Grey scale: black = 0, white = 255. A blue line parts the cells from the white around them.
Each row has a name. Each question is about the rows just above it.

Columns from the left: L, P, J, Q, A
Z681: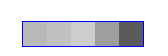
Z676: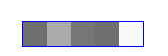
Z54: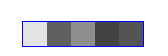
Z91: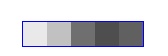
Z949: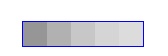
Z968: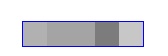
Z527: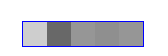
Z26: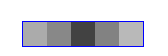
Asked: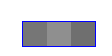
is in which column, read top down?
J
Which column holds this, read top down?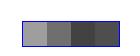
Q

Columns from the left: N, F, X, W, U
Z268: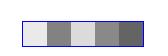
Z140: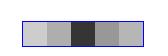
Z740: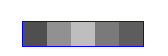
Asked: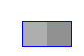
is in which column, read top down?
F
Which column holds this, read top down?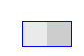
N

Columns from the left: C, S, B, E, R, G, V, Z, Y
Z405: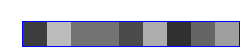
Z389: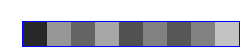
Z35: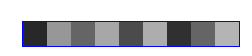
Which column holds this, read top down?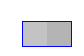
Y
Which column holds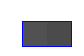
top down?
R
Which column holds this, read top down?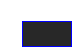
C
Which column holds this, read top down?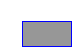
S
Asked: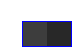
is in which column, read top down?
C
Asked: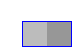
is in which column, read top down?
S

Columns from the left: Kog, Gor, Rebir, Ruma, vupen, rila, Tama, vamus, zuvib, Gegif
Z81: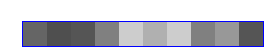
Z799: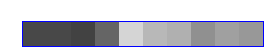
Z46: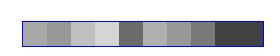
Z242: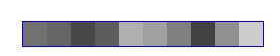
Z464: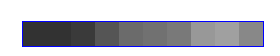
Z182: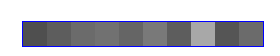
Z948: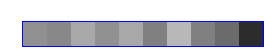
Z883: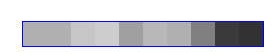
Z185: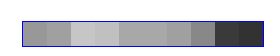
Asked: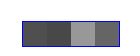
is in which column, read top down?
Gor
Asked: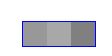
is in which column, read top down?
vamus
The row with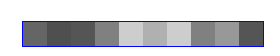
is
Z81
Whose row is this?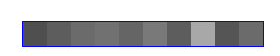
Z182

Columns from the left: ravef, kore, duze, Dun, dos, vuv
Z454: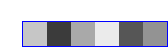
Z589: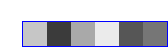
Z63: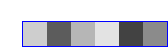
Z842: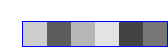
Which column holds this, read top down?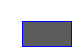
kore
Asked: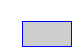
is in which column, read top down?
ravef
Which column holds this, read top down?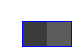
kore

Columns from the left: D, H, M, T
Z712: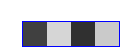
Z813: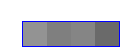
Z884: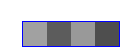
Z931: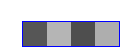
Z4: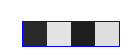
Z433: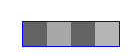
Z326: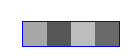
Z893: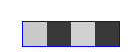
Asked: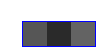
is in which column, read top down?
D
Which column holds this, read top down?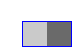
T

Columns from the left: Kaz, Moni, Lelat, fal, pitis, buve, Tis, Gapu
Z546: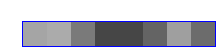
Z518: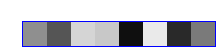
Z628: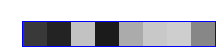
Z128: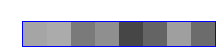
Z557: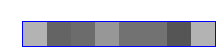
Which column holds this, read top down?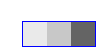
buve
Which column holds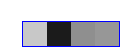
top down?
fal
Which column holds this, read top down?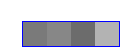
Gapu
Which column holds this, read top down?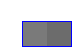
Lelat

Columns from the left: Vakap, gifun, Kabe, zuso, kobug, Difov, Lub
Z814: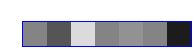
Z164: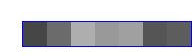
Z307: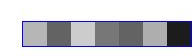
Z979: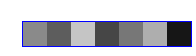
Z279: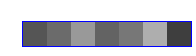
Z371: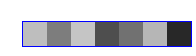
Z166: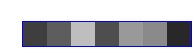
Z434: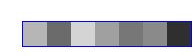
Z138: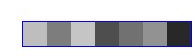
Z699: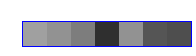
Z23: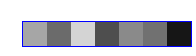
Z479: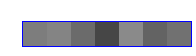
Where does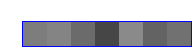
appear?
Z479
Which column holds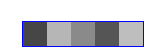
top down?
Vakap

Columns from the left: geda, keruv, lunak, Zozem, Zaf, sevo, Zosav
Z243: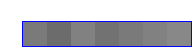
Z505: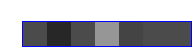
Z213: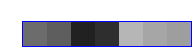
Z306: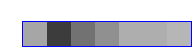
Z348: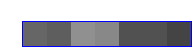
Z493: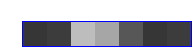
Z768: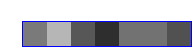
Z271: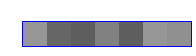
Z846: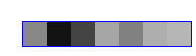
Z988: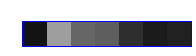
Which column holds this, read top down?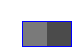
geda
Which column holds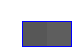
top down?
lunak

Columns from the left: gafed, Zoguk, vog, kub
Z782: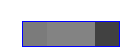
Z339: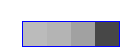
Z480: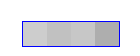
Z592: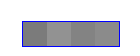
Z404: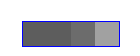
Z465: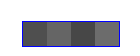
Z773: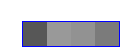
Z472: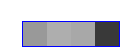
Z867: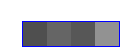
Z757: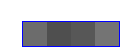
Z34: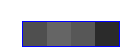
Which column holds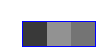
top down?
kub
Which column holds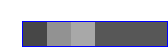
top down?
vog
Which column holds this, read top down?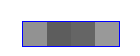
Zoguk
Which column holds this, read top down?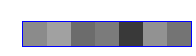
kub

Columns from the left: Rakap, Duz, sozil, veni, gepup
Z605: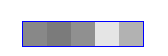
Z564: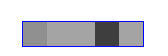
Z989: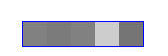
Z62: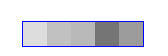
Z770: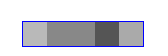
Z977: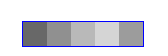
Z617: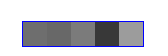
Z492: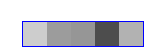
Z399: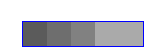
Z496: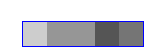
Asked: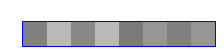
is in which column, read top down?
sozil
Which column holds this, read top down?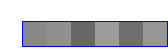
Duz
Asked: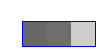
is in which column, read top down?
Rakap

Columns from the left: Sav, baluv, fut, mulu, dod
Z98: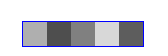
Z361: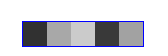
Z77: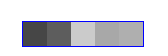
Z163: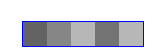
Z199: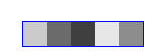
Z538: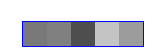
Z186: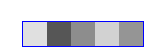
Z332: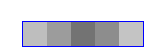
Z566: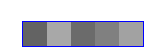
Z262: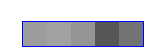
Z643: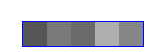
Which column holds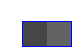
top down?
Sav
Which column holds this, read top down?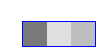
Sav
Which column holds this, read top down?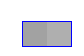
dod
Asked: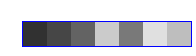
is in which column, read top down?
Sav

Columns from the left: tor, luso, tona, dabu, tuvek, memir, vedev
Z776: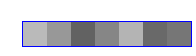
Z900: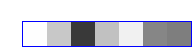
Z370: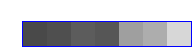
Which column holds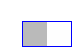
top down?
tor
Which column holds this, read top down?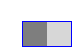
vedev
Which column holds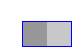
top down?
luso
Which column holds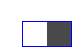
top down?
tor

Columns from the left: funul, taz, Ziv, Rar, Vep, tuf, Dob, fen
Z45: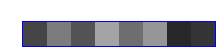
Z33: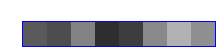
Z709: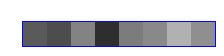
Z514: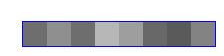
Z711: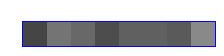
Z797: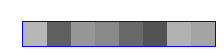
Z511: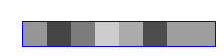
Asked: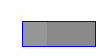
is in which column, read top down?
tuf
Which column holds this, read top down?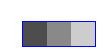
Rar
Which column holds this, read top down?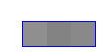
fen
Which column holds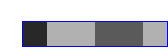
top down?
Dob

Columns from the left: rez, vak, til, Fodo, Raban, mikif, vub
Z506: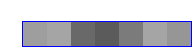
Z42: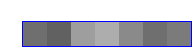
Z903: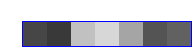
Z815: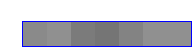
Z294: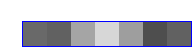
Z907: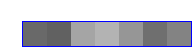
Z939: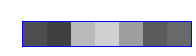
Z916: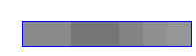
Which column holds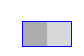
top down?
Fodo
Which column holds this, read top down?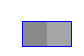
Raban
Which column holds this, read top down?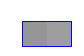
Raban
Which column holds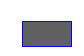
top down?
vak
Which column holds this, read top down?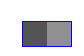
mikif

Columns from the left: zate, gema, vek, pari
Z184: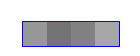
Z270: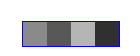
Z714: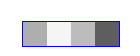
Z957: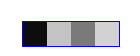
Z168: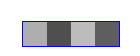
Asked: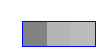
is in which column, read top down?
vek
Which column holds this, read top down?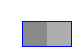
zate
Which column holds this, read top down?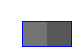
gema
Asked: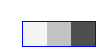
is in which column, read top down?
gema
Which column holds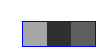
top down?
pari

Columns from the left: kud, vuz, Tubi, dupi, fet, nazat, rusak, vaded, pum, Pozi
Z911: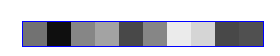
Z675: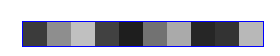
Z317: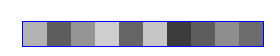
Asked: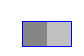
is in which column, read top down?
Tubi
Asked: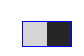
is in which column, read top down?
vaded
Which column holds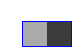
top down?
rusak

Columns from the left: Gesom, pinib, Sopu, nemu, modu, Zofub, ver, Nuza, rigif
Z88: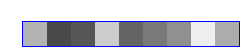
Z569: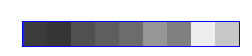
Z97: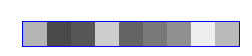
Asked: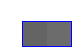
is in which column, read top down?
modu
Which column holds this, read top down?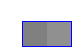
ver
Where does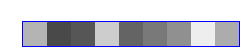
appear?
Z88

